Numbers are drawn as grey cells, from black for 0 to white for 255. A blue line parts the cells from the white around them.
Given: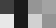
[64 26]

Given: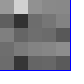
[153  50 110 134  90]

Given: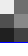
[237 136]

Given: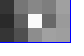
[ 53  95 141]

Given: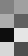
[130  96]

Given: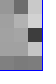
[151 178  61]
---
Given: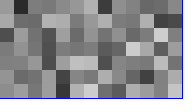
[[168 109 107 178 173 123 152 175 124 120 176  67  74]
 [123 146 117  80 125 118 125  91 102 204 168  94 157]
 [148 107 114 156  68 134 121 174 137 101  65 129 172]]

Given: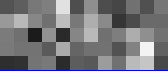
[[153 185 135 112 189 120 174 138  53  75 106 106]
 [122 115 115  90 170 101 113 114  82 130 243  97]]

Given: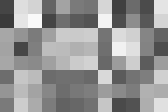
[[ 58 229 249  69 111  90  83 243  77 141  87 212]
 [163  70 127 189 187 176 182 111 241 224 131  77]
 [109 198 187 108 112 111 105 217  91 115 126 208]
 [122 205 171 124  98 103 113 198  74  82 174 224]]

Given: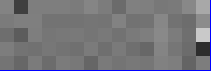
[[123 127 127 115 115 115 117 116 130 114 115 135 114 109 140]
 [125 115 113 119 115 112 123 111 122 111 103 132 118 108  45]]

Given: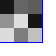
[[145 221  22]]

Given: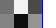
[[132  14 149]]
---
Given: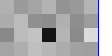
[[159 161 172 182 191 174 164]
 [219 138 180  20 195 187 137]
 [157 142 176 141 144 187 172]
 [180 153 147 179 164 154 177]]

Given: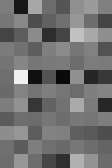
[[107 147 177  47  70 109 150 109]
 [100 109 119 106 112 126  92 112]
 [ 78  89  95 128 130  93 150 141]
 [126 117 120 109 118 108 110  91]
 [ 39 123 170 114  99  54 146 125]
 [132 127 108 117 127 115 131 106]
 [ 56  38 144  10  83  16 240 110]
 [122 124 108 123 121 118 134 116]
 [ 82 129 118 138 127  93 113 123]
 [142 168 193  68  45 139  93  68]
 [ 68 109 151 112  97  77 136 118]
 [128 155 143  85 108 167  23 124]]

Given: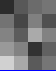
[[118  90 168 209]
 [ 97  50 130 153]
 [130 170  92 131]
 [ 80 128  70 115]
 [117 107  88  44]]

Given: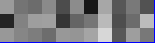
[[120 158  88 215 165 149 152 109 125 134 152]
 [188 108  78 186 118 101  53 160 158 130  36]
 [ 82 121  87 167  22 140  76 138 108 116 155]]

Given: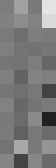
[[106 135  67 133]
 [149 121 168 115]
 [107 121  97 123]
 [ 33 138 107 121]
 [122 116 103 130]
 [ 67 120 112 117]
 [127 131  99 127]
 [103 125 115 117]
 [118 114 116 127]
 [123 126 111 122]
 [217 130 140 129]
 [227 121 161 125]]

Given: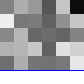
[[231 120 114 116 174 110]
 [209 224  97 199 181 177]
 [131 100 109 103 183 136]
 [198 144  97 123 120 238]
 [ 13 197  85 152 174 130]]

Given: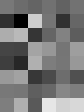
[[216 210 230  89 175 126]
 [126 135 104  95 118 120]
 [ 80 109  75  55 162 153]
 [152 118 125 176  39  62]
 [158 117 151 164  67  69]
 [ 93 130 101  53 185 173]
 [102  49 117 205   1  48]
 [114  98 113 100 108 120]]

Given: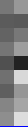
[[221 142]
 [165 133]
 [150  95]
 [216 112]
 [ 34  80]
 [158 117]
 [120  99]
 [ 89  91]
 [152 119]]

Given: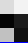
[[ 17 193]
 [ 27   4]
 [243 220]]
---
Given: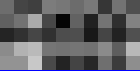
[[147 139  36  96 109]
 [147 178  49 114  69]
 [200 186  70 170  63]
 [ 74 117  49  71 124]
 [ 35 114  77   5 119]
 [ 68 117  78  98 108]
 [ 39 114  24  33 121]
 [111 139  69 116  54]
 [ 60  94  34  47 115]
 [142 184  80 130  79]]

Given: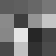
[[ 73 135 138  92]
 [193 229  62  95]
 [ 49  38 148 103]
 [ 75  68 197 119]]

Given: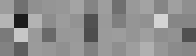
[[130 122 181 157]
 [ 94 199  27 112]
 [155 154 179 144]
 [151 105 141 149]
 [144 152 156 151]
 [155 153 147 164]
 [129  77  81 132]
 [155 155 154 158]
 [143 157 127 111]
 [158 149 149 153]
 [176 159 145 163]
 [151 142 212 133]
 [139 146 134 160]
 [135  80 134 143]]

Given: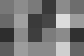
[[ 93  45 105 120]
 [157 139 160 140]
 [139  62  58 122]
 [139 124  70  57]
 [207 139 220 139]
 [102  48 156 109]]

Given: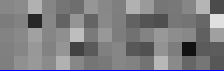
[[127 128 131 124 135]
 [144 134 137 130 139]
 [153 152 161  39 177]
 [139 130 134 135 133]
 [177 149 143  99 117]
 [135  66 190 149 110]
 [117  90 122 100 150]
 [121 128 152 137 136]
 [134 134 125 126 127]
 [130  88 113  98 177]
 [115  81 131  84 154]
 [184 147 152  79 118]
 [138 125 141 119 120]
 [102  17 136 116 134]
 [118  91  96 103 181]
 [ 87  92 160 224  75]]

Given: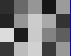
[[ 54 220  35  46]
 [188  27 150 105]
 [209 202 204 150]
 [ 58 131 169  22]
 [152  94  51 155]]

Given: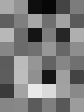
[[134  58  93  92 135 184  95 171]
 [136 163 189 187 107 108 127 148]
 [ 91 233 144 150 113  20 167  14]
 [127 218  21  99 151 125 111   6]
 [ 88 162 160 134 103  38 163  68]
 [156 137  67 112 142 175  90 124]]

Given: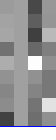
[[ 65 140 134 146 173 113 166 163 155]
 [160 160 160 160 160 160 160 160 160]
 [110 116 132 145 253 104  63  94  72]
 [144 226 120 120 143 127 185 149 151]]
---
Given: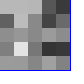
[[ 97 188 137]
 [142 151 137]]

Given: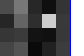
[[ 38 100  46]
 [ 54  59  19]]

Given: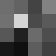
[[113 213  74]
 [ 87  32 107]]

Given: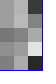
[[158 185 131]
 [119 131 170]]

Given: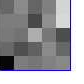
[[125 124  72]
 [121 115 173]]

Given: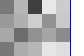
[[153 176 207]
 [168 108 145]]
